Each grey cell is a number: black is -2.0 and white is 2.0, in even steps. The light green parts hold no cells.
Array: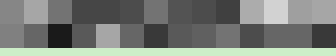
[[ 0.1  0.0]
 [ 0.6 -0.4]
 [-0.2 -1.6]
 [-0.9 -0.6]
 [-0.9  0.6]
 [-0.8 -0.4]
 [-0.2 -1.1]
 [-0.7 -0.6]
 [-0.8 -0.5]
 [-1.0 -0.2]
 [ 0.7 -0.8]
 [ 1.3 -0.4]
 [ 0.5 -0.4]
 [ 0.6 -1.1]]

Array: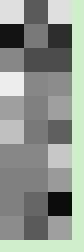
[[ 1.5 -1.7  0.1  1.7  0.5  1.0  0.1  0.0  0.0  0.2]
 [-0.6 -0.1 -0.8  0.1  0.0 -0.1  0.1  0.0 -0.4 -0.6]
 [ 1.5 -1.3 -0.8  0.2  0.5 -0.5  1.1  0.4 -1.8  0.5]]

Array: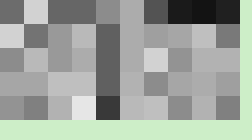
[[-0.3  1.3  0.2  0.6  0.3]
 [ 1.3 -0.2  0.9  0.6  0.0]
 [-0.4  0.4  0.4  1.0  0.8]
 [-0.4  0.9  0.7  1.0  1.6]
 [ 0.2 -0.5 -0.5 -0.5 -1.1]
 [ 0.7  0.7  0.7  0.8  0.9]
 [-0.7  0.5  1.3  0.2  1.0]
 [-1.6  0.6  0.3  0.6  0.2]
 [-1.7  1.0  0.8  0.7  0.8]
 [-1.5 -0.1  0.8  0.5  0.0]]

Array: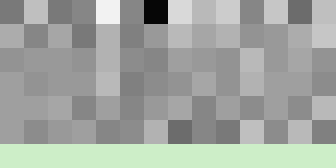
[[-0.1  0.7  0.3  0.5  0.5  0.5]
 [ 1.0  0.1  0.4  0.3  0.5  0.2]
 [-0.1  0.6  0.4  0.4  0.6  0.4]
 [ 0.1 -0.1  0.3  0.4  0.1  0.5]
 [ 1.8  0.8  0.8  0.9  0.5  0.1]
 [ 0.1  0.0  0.2  0.0  0.1  0.2]
 [-1.9  0.4  0.1  0.2  0.4  0.8]
 [ 1.4  0.9  0.5  0.3  0.6 -0.3]
 [ 0.9  0.6  0.4  0.6  0.1  0.1]
 [ 1.2  0.8  0.3  0.3  0.5 -0.1]
 [ 0.1  0.3  0.9  0.8  0.2  1.0]
 [ 1.1  0.4  0.4  0.5  0.5  0.2]
 [-0.3  0.7  0.6  0.5  0.2  0.9]
 [ 1.0  1.1  0.3  0.2  0.9  0.0]]

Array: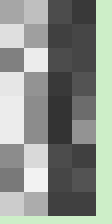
[[ 0.6  1.5  0.0  1.6  1.7  1.7  0.2 -0.1  1.2]
 [ 1.0  0.5  1.7  0.3  0.2  0.2  1.4  1.8  0.7]
 [-0.8 -1.0 -0.8 -1.1 -1.2 -1.2 -0.8 -0.9 -1.0]
 [-1.1 -0.9 -0.9 -0.7 -0.3  0.3 -1.0 -0.7 -1.0]]

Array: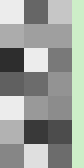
[[ 1.7  0.7 -1.3 -0.5  1.7  0.8  0.1]
 [-0.4  0.5  1.7 -0.3  0.4 -1.1  1.5]
 [ 1.1  0.5 -0.1  0.3  0.2 -0.8 -0.3]]

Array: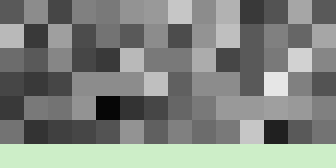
[[-0.6  0.9 -0.3 -0.9 -1.1 -0.2]
 [ 0.2 -1.1 -0.6 -1.1 -0.1 -1.2]
 [-0.9  0.5  0.1 -0.9 -0.2 -1.0]
 [ 0.0 -0.8 -0.9  0.2  0.3 -0.9]
 [-0.1 -0.2 -1.1  0.2 -1.9 -0.7]
 [ 0.3 -0.6  0.9  0.2 -1.2  0.3]
 [ 0.4  0.2 -0.1  1.0 -0.9 -0.5]
 [ 1.1 -0.8 -0.1 -0.5 -0.4  0.0]
 [ 0.2  0.3  0.7  0.2 -0.1 -0.3]
 [ 0.8  1.0 -0.9  0.2  0.4 -0.1]
 [-1.1 -0.6 -0.6 -0.6  0.4  1.1]
 [-0.7  0.0 -0.1  1.6  0.5 -1.5]
 [ 0.6 -0.4  1.3  0.0  0.4 -0.6]
 [-0.6  0.6  0.1 -0.7  0.0 -0.2]]

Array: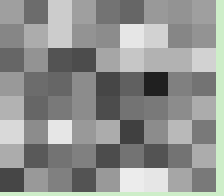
[[ 0.5  0.1 -0.4  0.4  0.8  1.4  0.7 -0.9]
 [-0.3  0.7  0.3 -0.3 -0.4  0.2 -0.6  0.4]
 [ 1.2  1.2 -0.7 -0.4 -0.1  1.6 -0.2  0.0]
 [ 0.5  0.3 -0.8  0.2  0.2  0.4  0.0 -0.7]
 [-0.2  0.2  0.6 -0.9 -0.8  0.7 -0.8  0.4]
 [-0.4  1.6  1.1 -0.5 -0.2 -1.0 -0.2  1.7]
 [ 0.4  1.3  0.8 -1.5 -0.1  0.2 -0.7  1.6]
 [ 0.3  0.1  0.8  0.0  0.2  0.9 -0.2  0.6]
 [ 0.5  0.3  1.3 -0.2  0.7 -0.1  0.7 -0.1]]
